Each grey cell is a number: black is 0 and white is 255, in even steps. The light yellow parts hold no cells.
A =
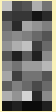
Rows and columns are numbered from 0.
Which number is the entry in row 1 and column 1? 54
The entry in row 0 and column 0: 193
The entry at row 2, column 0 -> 105
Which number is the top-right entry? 115
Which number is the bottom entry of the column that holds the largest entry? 11
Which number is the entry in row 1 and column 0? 63
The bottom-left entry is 20
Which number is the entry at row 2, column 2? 165
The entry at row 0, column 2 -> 84
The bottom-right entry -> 32
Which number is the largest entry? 212
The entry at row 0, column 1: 74
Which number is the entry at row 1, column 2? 54
